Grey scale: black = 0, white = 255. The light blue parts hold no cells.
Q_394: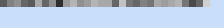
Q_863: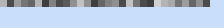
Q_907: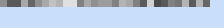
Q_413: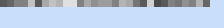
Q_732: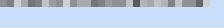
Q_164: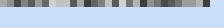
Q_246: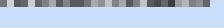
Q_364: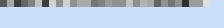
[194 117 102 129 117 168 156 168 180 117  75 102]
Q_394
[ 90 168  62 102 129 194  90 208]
Q_164
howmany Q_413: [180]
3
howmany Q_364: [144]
7
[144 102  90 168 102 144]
Q_394
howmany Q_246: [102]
4

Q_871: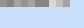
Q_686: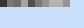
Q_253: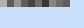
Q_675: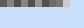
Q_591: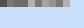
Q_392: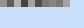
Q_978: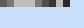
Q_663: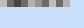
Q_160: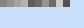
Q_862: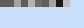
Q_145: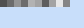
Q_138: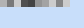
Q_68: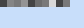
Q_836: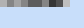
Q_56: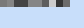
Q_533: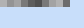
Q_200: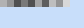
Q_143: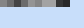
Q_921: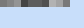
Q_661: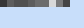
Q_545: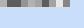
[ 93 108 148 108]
Q_160
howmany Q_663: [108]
4
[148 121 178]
Q_591

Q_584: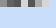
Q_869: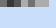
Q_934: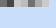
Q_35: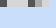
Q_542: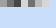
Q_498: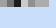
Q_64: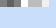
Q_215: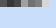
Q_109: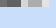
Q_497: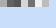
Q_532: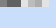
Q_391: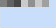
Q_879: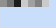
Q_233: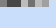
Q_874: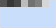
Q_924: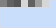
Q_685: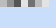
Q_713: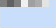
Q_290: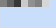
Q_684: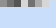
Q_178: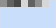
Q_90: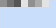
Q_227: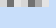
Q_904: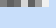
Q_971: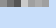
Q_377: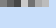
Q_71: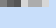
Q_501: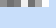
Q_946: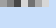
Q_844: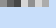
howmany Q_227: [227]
2
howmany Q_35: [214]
4

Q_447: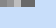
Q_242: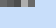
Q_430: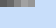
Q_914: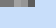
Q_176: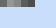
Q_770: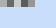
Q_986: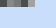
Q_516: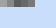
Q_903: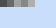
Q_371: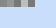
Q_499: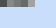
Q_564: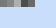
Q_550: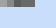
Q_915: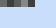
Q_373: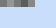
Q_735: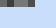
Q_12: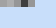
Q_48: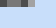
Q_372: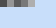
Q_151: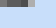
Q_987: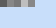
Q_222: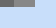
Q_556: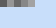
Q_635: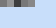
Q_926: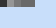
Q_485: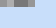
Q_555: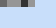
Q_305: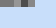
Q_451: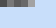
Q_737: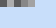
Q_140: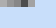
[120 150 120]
Q_373
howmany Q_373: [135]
1
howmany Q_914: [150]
1
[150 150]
Q_555
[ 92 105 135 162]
Q_430
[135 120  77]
Q_986

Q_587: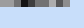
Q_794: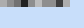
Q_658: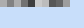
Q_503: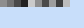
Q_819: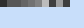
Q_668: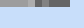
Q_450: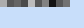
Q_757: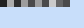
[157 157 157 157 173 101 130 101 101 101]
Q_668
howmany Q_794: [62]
1
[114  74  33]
Q_503
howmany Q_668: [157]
4
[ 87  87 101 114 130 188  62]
Q_819

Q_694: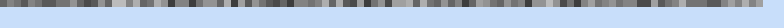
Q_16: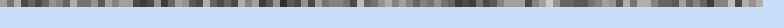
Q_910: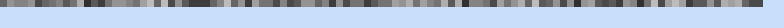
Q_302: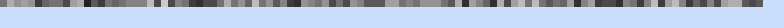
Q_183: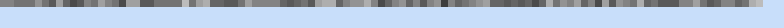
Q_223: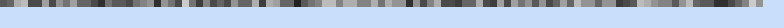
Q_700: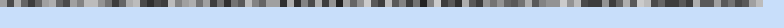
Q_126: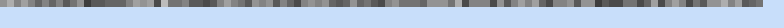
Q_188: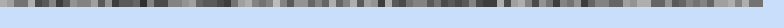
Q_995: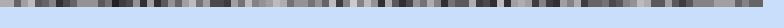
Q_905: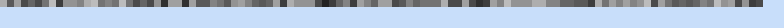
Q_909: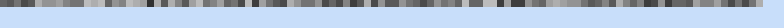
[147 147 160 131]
Q_909
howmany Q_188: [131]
21
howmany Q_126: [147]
18
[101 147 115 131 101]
Q_909
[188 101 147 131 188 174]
Q_909

